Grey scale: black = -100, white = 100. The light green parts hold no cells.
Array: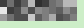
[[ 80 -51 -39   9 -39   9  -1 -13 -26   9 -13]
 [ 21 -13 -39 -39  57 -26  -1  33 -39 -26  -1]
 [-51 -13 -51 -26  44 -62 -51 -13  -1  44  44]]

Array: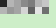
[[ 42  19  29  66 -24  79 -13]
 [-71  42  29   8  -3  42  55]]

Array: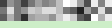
[[ -7  73  -7  15  60  49  73  73  49  -7 -27 -75  26 -17  73 -17]
 [-27  38  -7 -62  26  38  38  15  60  86  60 -27 -49  99  38  86]
 [-49  15  -7 -49  -7  26   3  15  49  99  86  26 -38  86   3  86]]

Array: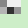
[[ 41 -61  16]
 [  6  88  88]]

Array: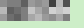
[[ 44 -25 -14  -1  54  31  11  64  54  64]
 [ 21 -14 -25  -1  31  44  21  11  31  -1]
 [ 11  -1  -1 -25  21  11  21 -49  44 -37]]

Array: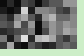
[[ -5 -78 -18  75 -68  41  53  30 -31 -55 -18]
 [-31 -42  30 -42  17 -91 -18  17  -5  17   6]
 [-42 -68   6  30 -31 -68  17  41 -18 -18   6]
 [-55  30 -78 -91 -31 -55 -78 -68 -31 -18 -31]
 [-68 -55 -42 -31  -5 -91 -42  17  -5  30  17]
 [-78 -91 -78  65 -78   6   6  -5 -42 -55  -5]
 [-91 -68 -91 -42 -55 -91 -55 -31 -31  17  17]]

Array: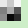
[[ 83  58  94]
 [ 10 -93 -67]
 [  0  35 -33]]
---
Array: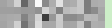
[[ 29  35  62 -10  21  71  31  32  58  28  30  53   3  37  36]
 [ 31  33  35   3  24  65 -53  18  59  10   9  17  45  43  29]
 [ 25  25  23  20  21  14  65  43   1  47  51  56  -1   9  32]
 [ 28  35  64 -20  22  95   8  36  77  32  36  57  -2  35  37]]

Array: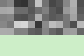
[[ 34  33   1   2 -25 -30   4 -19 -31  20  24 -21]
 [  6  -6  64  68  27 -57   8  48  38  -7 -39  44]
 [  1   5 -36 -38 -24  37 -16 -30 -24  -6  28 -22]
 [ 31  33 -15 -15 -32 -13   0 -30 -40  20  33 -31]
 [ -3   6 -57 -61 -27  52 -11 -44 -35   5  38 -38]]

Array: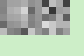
[[ 47   4  -3 -32  55  19   0  57   1  24]
 [-17  15  19  35   1  14  71  57  41  41]
 [ 10  29  31  44   4  18 -14  -1  38 -26]
 [  3  36  42  66 -18  19  50 -58  23  29]
 [  5  27  28  36  13  21 -47  48  31 -50]]

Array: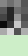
[[ 33  69 -36  36]
 [-92 -57  57 -26]
 [-47 -71  16 -40]
 [-32 -70 -15 -28]
 [  4 -14   4 -33]]

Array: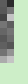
[[ 34  54]
 [-10  15]
 [-25 -33]
 [-32 -16]
 [-20  -9]
 [ -8 -26]
 [-47  53]
 [-31  -8]
 [-28 -66]]

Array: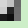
[[-78 -88 -12]
 [ 60 -70 -14]
 [ 67  52 -18]]

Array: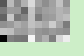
[[-96   0  -7  -8  92  19  37  -1  68  86]
 [ 53  49  25  22  37  18  12  21  15  11]
 [ 14  21  37  26  51  42  32  60  31  -3]
 [-22  56  -6   4  51  -4  20  23  41  48]
 [ -5  22  20 -20  54  14  25  29  41  33]
 [-32  46   7  39  71  27  11  26  52  15]]
